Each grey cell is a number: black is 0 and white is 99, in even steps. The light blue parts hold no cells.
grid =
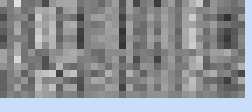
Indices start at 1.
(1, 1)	63
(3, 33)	19
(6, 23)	54
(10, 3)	63
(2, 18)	36
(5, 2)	46
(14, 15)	57
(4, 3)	62
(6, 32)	33
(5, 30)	42
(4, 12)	38
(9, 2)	49
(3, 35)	58
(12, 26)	48
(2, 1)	41
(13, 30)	48
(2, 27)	61
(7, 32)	37
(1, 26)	41
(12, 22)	61
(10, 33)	39
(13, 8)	74
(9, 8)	57
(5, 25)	56
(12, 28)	73
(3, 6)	78
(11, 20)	53
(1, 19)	62
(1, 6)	48
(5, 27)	66
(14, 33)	41
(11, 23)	50
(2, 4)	44
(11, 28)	56
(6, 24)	64
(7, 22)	59
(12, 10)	43
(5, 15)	53
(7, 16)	59
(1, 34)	43

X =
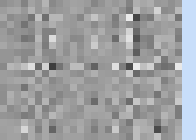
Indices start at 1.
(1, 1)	55
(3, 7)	43
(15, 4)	56
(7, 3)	62
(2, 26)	72
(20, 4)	56
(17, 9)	65
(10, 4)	75
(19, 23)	29
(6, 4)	45
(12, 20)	68
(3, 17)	48
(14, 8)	60
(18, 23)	46
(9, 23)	75
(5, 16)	59
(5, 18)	65
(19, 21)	68
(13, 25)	61
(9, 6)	64
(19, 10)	65
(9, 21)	59
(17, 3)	55
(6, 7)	50
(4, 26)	63
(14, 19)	69
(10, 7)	82
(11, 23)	59
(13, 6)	66
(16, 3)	58
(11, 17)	59
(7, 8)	71
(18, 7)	65
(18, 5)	63
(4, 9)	62
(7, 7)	48
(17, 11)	57

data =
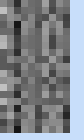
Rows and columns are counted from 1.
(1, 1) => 53
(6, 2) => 50
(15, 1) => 69
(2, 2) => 55
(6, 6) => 40
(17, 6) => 26
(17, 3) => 37
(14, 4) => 54
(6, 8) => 27
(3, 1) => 44
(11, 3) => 24
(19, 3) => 8
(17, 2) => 63
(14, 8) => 38
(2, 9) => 43
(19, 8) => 46
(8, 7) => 59
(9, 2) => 53
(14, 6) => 39
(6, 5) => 42
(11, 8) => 27
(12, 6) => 37
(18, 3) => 25
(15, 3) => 51
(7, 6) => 40
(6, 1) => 68
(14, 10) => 43
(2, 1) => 74
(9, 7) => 35
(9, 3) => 44
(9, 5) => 53
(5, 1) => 41
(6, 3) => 25
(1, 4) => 51
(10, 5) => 41
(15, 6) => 42
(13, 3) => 32

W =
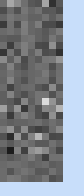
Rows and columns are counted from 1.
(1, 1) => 43
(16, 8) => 50
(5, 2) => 44
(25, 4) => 45
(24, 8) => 36
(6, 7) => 35
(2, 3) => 32
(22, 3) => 50
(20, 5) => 51
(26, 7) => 45
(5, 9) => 47
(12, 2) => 51
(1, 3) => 54
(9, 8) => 47
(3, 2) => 46
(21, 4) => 46
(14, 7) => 45
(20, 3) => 58
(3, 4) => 43
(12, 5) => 40
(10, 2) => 50
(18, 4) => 39
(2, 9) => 29
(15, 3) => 28
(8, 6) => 48
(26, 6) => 39
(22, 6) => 61
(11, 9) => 43
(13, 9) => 33
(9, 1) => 54
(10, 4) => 31
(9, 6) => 35
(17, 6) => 31
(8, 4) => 49
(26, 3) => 46
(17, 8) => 56
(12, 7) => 44
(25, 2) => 33
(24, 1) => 41

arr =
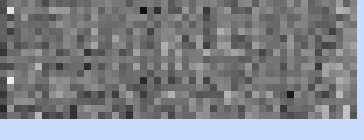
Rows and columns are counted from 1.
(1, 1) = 32
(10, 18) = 36
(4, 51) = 44
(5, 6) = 35
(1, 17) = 46
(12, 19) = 41
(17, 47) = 67
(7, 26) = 47
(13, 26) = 43
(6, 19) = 43
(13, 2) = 53
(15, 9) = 43
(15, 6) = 42
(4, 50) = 48
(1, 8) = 44
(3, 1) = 37
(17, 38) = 47
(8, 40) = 58
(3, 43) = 41
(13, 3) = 40
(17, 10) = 40
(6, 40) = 42
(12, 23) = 27
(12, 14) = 49
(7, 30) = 25
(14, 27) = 52
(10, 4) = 42
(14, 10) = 53
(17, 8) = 32
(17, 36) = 57
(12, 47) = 46
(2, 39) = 53
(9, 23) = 42
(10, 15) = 33
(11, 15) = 43
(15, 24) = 43
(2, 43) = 52
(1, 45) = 39
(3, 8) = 31
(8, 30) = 66

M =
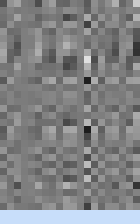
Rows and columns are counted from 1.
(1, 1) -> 32
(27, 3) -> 31
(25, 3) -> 54
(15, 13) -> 40
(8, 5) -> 53
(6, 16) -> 47
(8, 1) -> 65
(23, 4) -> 48
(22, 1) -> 58
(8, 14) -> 41
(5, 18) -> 53
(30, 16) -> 54
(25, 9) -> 43
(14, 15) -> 44
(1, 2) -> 57
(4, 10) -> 59
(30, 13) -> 25
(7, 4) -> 49
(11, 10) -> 41
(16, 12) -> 49
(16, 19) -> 45
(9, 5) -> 55
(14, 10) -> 56
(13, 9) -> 50
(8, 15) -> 51
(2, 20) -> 50
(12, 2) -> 60
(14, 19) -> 54
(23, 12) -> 48
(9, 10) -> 33
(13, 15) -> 51
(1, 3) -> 63
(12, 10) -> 61
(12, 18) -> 43
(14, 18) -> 48
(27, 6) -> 64
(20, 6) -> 41
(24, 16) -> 43

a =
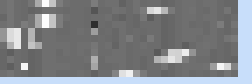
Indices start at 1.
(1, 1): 43
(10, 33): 84
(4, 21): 42
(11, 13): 42
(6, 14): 41
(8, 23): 35
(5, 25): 40
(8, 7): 43
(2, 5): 39
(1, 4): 41
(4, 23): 42
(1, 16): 43
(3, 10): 43
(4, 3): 42
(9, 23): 69
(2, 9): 42
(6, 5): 70
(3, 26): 42
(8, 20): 42
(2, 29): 42
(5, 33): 40
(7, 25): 40
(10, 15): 41
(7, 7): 43
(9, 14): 68
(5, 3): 90
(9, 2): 45
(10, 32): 95
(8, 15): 42
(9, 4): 41
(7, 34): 42
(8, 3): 42
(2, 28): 44
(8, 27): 92
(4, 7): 98
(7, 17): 39
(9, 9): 42
